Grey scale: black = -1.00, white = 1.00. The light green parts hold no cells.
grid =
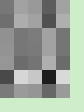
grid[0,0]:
-0.07
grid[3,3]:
0.27
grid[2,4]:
-0.08
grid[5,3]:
-0.77
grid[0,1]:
0.27
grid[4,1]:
-0.15
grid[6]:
[-0.04, 0.21, 0.17, -0.19, 0.21]
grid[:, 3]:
[-0.27, -0.37, 0.27, 0.27, 0.37, -0.77, -0.19]
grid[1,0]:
-0.13

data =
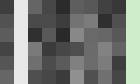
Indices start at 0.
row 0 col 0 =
-0.51
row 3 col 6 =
-0.16
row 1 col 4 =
-0.52
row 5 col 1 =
0.81
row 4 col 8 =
-0.52
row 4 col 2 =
-0.13
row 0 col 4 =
-0.66
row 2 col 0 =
-0.28
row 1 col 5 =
-0.10
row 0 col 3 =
-0.44
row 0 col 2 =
-0.21
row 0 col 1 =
0.81
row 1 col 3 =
-0.41
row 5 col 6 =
-0.37
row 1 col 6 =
-0.03
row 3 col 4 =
-0.44

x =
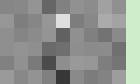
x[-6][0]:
0.05
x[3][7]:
0.10
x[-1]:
[0.21, 0.07, 0.15, 0.00, -0.57, 0.08, -0.03, 0.03, 0.23]
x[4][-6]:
-0.41
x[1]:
[0.18, -0.01, 0.05, 0.18, 0.75, -0.02, 0.07, 0.34, 0.28]
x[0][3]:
-0.20
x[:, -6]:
[-0.20, 0.18, 0.16, -0.17, -0.41, 0.00]
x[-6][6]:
0.10
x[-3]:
[0.12, 0.15, 0.12, -0.17, -0.13, 0.11, 0.09, 0.10, -0.12]
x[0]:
[0.05, 0.07, 0.16, -0.20, 0.01, 0.14, 0.10, 0.26, 0.13]
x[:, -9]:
[0.05, 0.18, 0.12, 0.12, 0.01, 0.21]

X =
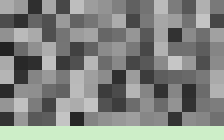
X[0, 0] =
0.35
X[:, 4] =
[-0.44, 0.21, -0.09, -0.08, -0.56, -0.05, -0.23, 0.43, 0.54]
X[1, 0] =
-0.40
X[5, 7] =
0.10
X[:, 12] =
[-0.03, 0.23, -0.61, -0.13, 0.55, -0.21, 0.05, 0.15, -0.60]
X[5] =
[0.42, -0.61, 0.04, 0.20, -0.05, 0.45, 0.25, 0.10, -0.63, 0.22, -0.53, -0.26, -0.21, -0.18, -0.05, 0.33]
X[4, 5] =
-0.37
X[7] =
[0.17, 0.51, -0.03, -0.47, 0.43, 0.35, 0.53, -0.36, -0.52, -0.15, 0.13, -0.16, 0.15, -0.61, -0.08, -0.02]
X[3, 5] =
-0.49
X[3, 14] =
-0.27
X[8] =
[-0.61, 0.19, -0.30, -0.27, 0.54, -0.70, 0.03, 0.13, 0.19, 0.25, 0.06, 0.09, -0.60, 0.10, 0.05, -0.12]
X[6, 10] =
0.04
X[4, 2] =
-0.64
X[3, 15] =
0.04
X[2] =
[0.14, 0.46, 0.33, -0.38, -0.09, 0.22, 0.29, -0.20, -0.13, 0.18, -0.31, 0.29, -0.61, 0.09, -0.13, 0.26]
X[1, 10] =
-0.05
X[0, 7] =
0.15
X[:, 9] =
[-0.25, -0.45, 0.18, -0.05, -0.45, 0.22, 0.41, -0.15, 0.25]
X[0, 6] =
0.23
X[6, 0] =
-0.67
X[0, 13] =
-0.32

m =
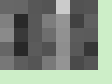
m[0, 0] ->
-0.19
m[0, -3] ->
0.59
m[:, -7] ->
[-0.19, 0.00, 0.08, -0.20, -0.07]
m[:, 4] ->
[0.59, 0.16, 0.14, 0.11, 0.16]
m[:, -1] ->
[-0.34, -0.25, -0.29, -0.58, -0.33]
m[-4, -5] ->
-0.31
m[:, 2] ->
[-0.32, -0.31, -0.31, -0.29, -0.33]
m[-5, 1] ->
-0.20

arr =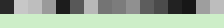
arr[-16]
-0.68
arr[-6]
-0.27
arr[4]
-0.78
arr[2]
0.49
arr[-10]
0.44
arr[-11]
-0.31

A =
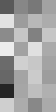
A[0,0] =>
-0.30
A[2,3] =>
0.55
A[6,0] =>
-0.71
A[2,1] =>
0.55
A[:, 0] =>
[-0.30, 0.77, 0.09, 0.85, -0.16, -0.19, -0.71, 0.62]
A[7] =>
[0.62, 0.35, 0.07, 0.33]
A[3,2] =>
0.76
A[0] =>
[-0.30, 0.06, -0.06, 0.27]
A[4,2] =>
0.56

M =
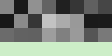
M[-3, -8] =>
0.06
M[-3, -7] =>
-0.80
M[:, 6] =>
[-0.25, -0.80, -0.33]
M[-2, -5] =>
0.52
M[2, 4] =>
0.00
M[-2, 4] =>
0.34
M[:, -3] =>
[-0.58, 0.20, 0.21]
